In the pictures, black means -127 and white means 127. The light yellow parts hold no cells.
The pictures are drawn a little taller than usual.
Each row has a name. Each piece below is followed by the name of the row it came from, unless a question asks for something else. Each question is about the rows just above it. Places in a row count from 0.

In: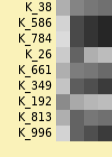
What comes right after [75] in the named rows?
[-28]
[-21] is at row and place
K_661, 3
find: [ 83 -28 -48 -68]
K_996
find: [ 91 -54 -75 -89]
K_784
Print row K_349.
[ 68 -34 -48 -68]
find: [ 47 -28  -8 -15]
K_813

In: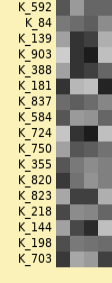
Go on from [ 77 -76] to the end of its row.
[-99  63]
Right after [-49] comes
[-6]
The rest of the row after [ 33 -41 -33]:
[-13]

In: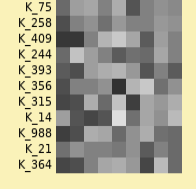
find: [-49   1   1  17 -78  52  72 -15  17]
K_356
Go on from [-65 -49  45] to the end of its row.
[ 38 -21  17  45 -15 -21]
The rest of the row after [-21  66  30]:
[  1 -36 -15 -21  38   1]
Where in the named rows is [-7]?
K_21, 4
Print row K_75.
[-21  30  38   1  45 -43   1  17   9]
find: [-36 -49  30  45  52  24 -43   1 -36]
K_393
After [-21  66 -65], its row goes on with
[38 24 45]

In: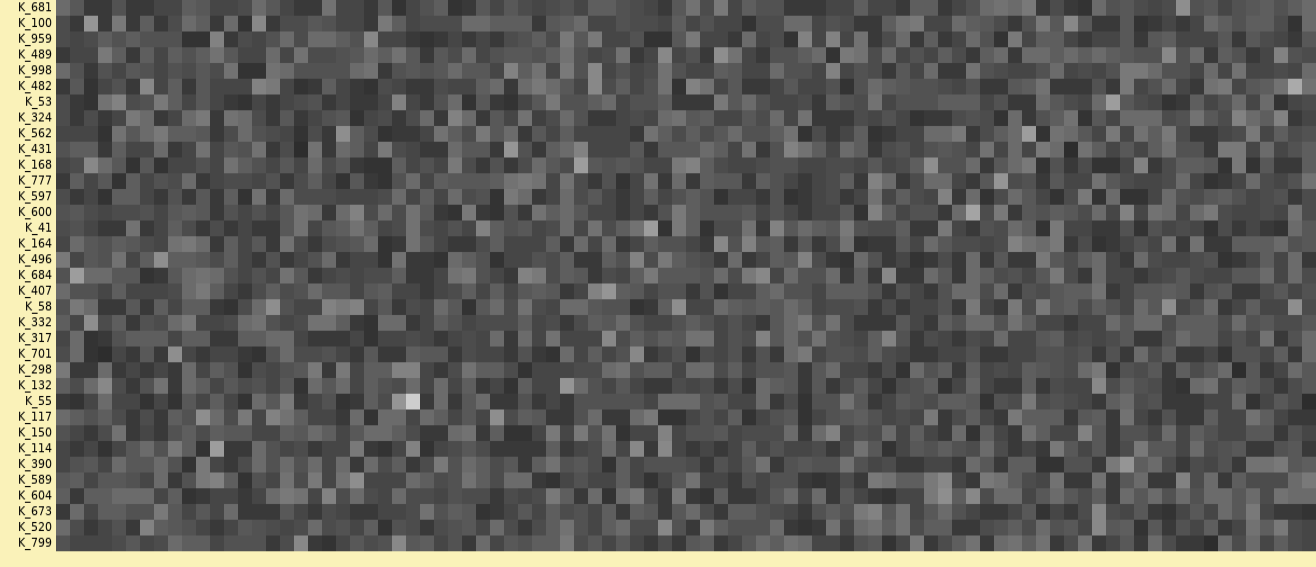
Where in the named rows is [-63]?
K_324, 34
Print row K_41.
[-51 -45 -57 -70 -70 -13 -70 -57 -33 -51 -70 -51 -70 -57 -70 -70 -39 -13
 -57 -39 -33 -13 -33 -57 -51 -13 -51 -57 -45 -57   2 -33 -45 -39 -57 -51
 -20 -57 -13 -51 -33 -13  29 -76  -6 -33 -76 -51 -51 -13 -70   2 -39 -20
 -33 -39  -6 -45 -51 -51 -33 -70 -70  -6 -57 -70 -45 -51 -20 -33 -76  -6
 -57 -57 -70 -70 -45 -76 -45 -57 -51 -57 -76 -51 -70 -57 -70 -76 -20 -39]
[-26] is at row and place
K_132, 65

